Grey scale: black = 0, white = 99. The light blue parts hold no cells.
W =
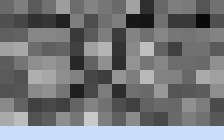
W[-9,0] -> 41
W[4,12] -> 42
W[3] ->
[62, 65, 42, 37, 39, 25, 62, 70, 20, 53, 74, 38, 25, 44, 44, 35]
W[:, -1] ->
[44, 31, 51, 35, 56, 62, 55, 29, 34]
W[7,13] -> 56
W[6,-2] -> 36
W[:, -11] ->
[42, 49, 22, 25, 15, 50, 12, 39, 46]
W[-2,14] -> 48
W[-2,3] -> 28
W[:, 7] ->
[46, 43, 49, 70, 56, 24, 48, 44, 49]
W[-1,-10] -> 78
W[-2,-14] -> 25
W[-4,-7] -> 49
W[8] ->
[66, 73, 32, 36, 55, 46, 78, 49, 37, 54, 32, 28, 41, 49, 44, 34]
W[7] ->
[53, 38, 25, 28, 25, 39, 51, 44, 30, 25, 38, 41, 40, 56, 48, 29]
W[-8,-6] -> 8
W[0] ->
[41, 49, 35, 44, 61, 42, 51, 46, 41, 63, 18, 40, 49, 47, 33, 44]
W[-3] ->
[32, 33, 53, 56, 45, 12, 28, 48, 17, 43, 41, 59, 33, 34, 36, 55]
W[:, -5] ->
[40, 44, 52, 38, 52, 51, 59, 41, 28]

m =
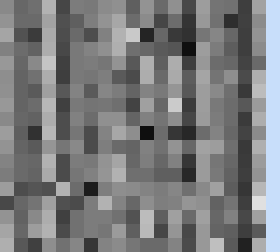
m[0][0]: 53
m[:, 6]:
[47, 49, 30, 51, 48, 46, 35, 45, 42, 29, 29, 47, 50, 11, 48, 48, 48, 21]
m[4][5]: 47
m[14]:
[28, 40, 45, 62, 31, 29, 48, 69, 51, 40, 55, 49, 50, 58, 56, 38, 45, 24, 87]
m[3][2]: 38
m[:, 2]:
[43, 41, 23, 38, 53, 44, 35, 42, 38, 19, 35, 40, 39, 33, 45, 53, 61, 25]
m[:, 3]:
[69, 63, 66, 67, 76, 67, 62, 71, 67, 71, 58, 69, 66, 31, 62, 67, 69, 55]
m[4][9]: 34
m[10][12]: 57
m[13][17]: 21
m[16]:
[64, 40, 61, 69, 29, 44, 48, 46, 60, 37, 72, 27, 58, 28, 59, 39, 37, 24, 35]
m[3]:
[50, 42, 38, 67, 28, 47, 51, 56, 68, 43, 40, 35, 33, 6, 61, 48, 36, 24, 54]
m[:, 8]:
[56, 65, 69, 68, 57, 35, 48, 43, 56, 65, 41, 64, 69, 55, 51, 44, 60, 54]
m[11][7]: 57
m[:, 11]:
[41, 27, 40, 35, 37, 41, 47, 40, 45, 42, 44, 40, 37, 48, 49, 37, 27, 41]
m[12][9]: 43
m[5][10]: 67
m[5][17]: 29
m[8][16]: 42
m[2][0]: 64
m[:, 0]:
[53, 57, 64, 50, 59, 55, 56, 59, 53, 61, 57, 51, 48, 61, 28, 57, 64, 68]
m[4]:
[59, 40, 53, 76, 25, 47, 48, 46, 57, 34, 68, 37, 67, 24, 59, 42, 40, 26, 41]
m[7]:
[59, 39, 42, 71, 25, 47, 45, 46, 43, 26, 62, 40, 79, 23, 61, 47, 42, 34, 60]
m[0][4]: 27
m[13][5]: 42
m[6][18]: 73
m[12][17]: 24
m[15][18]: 62

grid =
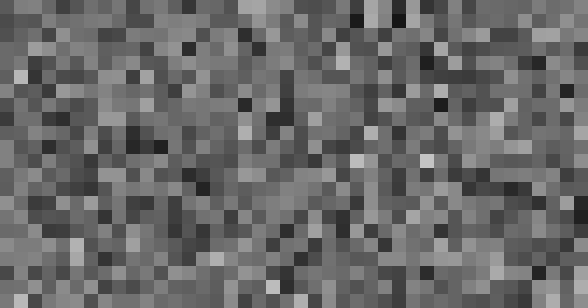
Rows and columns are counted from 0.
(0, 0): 35
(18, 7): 20
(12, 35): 46
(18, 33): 48
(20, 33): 50
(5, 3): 42
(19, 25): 50
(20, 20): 18
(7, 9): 46
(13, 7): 33
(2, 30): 52
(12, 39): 51
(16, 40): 36
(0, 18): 64
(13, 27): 35
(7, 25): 38
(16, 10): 46
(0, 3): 40
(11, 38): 39
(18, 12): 33
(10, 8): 40
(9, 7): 30
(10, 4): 31
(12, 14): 24
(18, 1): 49
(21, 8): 44
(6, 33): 38
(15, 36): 33
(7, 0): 31
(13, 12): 53
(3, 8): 39
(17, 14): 25
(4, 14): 49
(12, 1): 47
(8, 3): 23
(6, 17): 54
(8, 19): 18
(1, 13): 51
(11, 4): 36

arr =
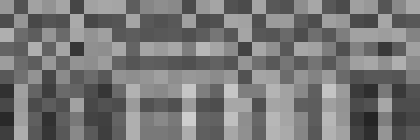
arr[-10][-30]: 59
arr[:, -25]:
[27, 66, 64, 21, 57, 35, 39, 63, 47, 53]
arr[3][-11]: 56
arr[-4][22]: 37
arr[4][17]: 58
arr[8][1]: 62
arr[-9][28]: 32
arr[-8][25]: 63
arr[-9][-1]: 34
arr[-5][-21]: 55
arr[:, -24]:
[63, 28, 57, 56, 55, 42, 30, 28, 26, 35]
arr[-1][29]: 34
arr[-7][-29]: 36
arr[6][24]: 60
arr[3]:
[39, 36, 68, 38, 64, 21, 56, 55, 65, 39, 64, 60, 65, 49, 71, 64, 54, 26, 65, 56, 34, 65, 63, 49, 31, 51, 40, 22, 36, 62]
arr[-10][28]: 53
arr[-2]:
[16, 62, 37, 19, 37, 47, 26, 25, 39, 68, 48, 53, 47, 80, 39, 38, 74, 55, 40, 71, 64, 53, 36, 71, 58, 22, 14, 49, 23, 27]
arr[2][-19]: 34
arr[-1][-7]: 69
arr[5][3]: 28
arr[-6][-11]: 34
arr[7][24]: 57
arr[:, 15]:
[64, 31, 46, 64, 38, 54, 39, 30, 38, 35]
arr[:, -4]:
[59, 27, 63, 40, 65, 34, 18, 32, 14, 18]
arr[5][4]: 54
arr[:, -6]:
[29, 59, 49, 31, 47, 41, 60, 57, 58, 63]
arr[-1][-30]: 24
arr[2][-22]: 34
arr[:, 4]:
[64, 31, 41, 64, 39, 54, 41, 31, 37, 34]
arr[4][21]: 35
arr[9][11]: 47
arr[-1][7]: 24
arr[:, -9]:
[55, 36, 30, 65, 35, 58, 53, 37, 53, 52]
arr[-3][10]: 32
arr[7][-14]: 65

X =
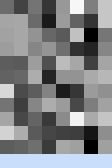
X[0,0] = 42
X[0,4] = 59
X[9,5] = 24
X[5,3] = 14
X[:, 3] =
[21, 10, 40, 58, 31, 14, 51, 67, 22, 27, 23]
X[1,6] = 20
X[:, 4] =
[59, 60, 35, 43, 73, 57, 11, 60, 54, 25, 65]
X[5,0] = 38
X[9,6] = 8
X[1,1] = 65
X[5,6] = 66
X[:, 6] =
[49, 20, 0, 14, 25, 66, 60, 49, 66, 8, 0]
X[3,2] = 52
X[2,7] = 46
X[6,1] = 29
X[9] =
[82, 67, 35, 27, 25, 24, 8, 55]
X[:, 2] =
[45, 41, 57, 52, 61, 67, 36, 52, 39, 35, 43]

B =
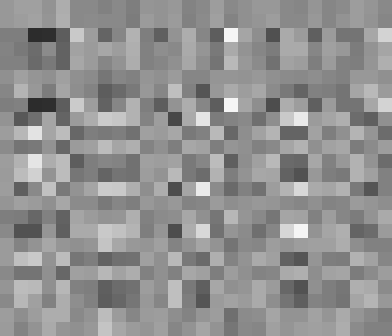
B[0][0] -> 59
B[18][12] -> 72
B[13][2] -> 53
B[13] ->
[61, 37, 53, 75, 47, 57, 64, 79, 78, 68, 55, 67, 30, 64, 91, 54, 41, 50, 44, 61, 70, 84, 66, 64, 69, 47, 33, 50]
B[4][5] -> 65
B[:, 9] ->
[49, 48, 69, 68, 67, 50, 47, 69, 69, 44, 68, 44, 44, 68, 49, 68, 70, 59, 44, 67, 44, 46, 52, 60]
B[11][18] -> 62
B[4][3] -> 47
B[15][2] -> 40
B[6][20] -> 47
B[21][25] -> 64
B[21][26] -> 70
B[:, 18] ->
[59, 58, 55, 52, 54, 59, 65, 55, 43, 63, 50, 62, 65, 44, 59, 53, 43, 52, 66, 51, 66, 66, 55, 52]
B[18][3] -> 57
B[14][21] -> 52
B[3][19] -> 48
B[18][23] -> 49
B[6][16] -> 66
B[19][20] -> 66
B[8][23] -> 64
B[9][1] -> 71
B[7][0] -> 49
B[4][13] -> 65
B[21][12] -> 74
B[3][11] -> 55
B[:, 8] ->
[53, 53, 52, 61, 57, 52, 41, 52, 77, 49, 64, 51, 45, 78, 52, 58, 75, 65, 43, 63, 42, 40, 60, 65]
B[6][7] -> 36
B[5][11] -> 56
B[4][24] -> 50
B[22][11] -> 61
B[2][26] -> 65
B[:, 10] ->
[58, 60, 49, 50, 50, 58, 59, 49, 51, 62, 51, 62, 61, 55, 59, 50, 49, 58, 62, 50, 61, 59, 60, 58]
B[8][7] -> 79
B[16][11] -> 58
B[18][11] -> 56
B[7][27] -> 82
